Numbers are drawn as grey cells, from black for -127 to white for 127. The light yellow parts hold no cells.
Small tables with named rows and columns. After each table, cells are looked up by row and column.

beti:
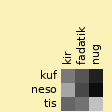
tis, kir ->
-26
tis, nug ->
65
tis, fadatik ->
-13
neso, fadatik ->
-55
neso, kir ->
37
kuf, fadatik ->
-42
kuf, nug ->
-94
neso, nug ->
-114
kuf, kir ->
-6

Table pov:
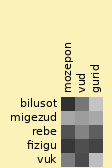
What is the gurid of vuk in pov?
61
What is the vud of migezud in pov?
29
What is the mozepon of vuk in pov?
-2
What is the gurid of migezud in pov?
40
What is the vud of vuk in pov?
-52
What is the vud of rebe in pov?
3
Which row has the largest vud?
migezud

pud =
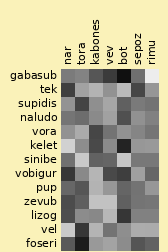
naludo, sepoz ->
17
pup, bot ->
-26
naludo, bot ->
-47
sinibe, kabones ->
-29
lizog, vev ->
55
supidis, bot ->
-31
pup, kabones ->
51
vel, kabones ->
52
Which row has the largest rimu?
gabasub

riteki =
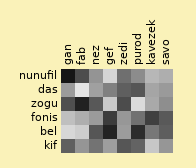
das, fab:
101
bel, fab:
77
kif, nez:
-12
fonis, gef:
-67
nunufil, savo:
46
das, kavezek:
37

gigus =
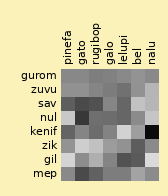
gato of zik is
78
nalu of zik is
10
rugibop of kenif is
-19
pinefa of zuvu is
17
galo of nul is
-18
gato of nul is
-71
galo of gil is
4
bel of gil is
-37
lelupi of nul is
-25
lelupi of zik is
18
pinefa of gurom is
8
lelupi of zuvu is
-14
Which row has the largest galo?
zik

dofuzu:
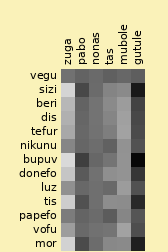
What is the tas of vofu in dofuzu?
-11
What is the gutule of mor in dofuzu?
-96
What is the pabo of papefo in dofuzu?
-27
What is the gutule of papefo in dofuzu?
-42
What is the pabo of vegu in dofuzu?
-28
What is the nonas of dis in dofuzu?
-12
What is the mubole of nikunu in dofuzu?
18
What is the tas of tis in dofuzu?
13
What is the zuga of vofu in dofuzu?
29
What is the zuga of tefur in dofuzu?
40
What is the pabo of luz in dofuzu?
-23
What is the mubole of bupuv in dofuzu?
19
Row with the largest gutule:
vegu

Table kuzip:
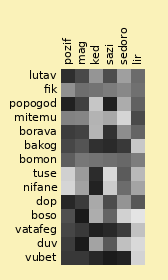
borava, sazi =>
-77
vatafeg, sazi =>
-87
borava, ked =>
53
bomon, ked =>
-12
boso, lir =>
100
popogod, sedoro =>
44
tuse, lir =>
57
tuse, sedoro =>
-36
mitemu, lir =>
-53
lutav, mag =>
-54
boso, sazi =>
-27
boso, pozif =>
-48
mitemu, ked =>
51
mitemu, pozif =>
2
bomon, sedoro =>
-23
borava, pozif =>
-67
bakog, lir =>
72
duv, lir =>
89

